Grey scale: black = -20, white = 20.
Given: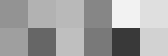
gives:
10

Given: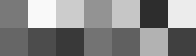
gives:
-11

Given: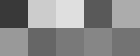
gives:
-1

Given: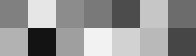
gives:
5

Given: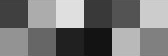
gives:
-15

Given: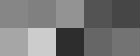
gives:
-13
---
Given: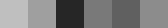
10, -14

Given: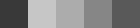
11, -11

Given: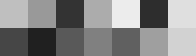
17, -15

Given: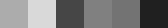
14, -15

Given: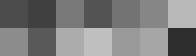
10, -13

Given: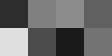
15, -16
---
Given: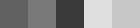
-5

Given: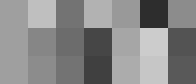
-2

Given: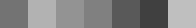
3

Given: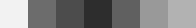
-8

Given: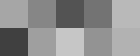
-10

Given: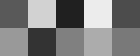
4

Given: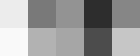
19

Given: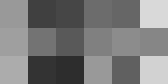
-12

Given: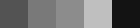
-7
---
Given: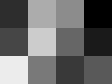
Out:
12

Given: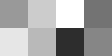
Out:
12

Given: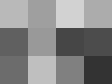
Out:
4

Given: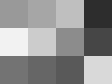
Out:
12

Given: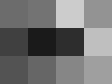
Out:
-16

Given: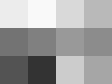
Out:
0

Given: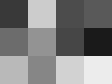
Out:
3

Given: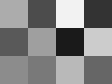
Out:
5

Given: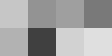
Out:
3

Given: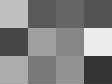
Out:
5
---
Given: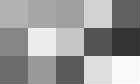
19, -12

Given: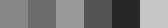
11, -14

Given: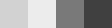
17, -10

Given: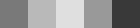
15, -11

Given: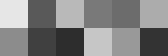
16, -13

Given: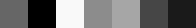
19, -20

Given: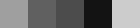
12, -17
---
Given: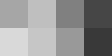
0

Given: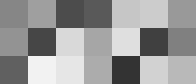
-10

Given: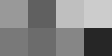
10

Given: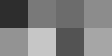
-3

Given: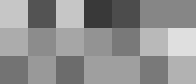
9

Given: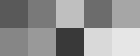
-3

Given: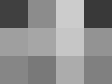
11

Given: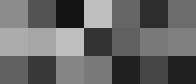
-1

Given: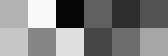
-13

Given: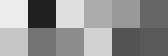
4
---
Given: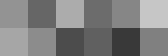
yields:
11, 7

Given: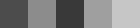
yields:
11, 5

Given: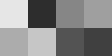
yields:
16, 11

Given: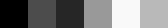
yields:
19, 9

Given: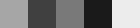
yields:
17, 6

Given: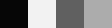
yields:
18, 7
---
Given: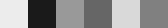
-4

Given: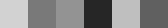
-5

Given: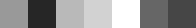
-9

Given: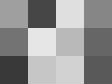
-9

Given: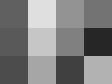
-10

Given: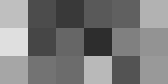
-11
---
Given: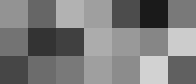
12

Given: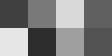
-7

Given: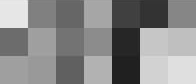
10

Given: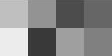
0

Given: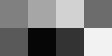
18

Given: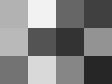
3

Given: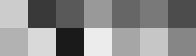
1
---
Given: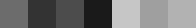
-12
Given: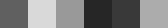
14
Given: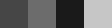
-3
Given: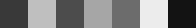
10
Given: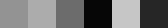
7
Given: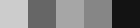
-4
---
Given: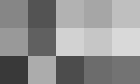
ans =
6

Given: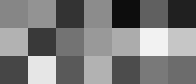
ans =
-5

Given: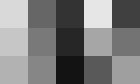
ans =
16

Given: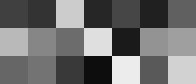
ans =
-15

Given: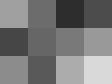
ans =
-13

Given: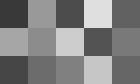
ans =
15

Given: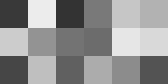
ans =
11

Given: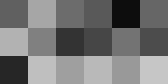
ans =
-18

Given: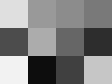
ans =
2
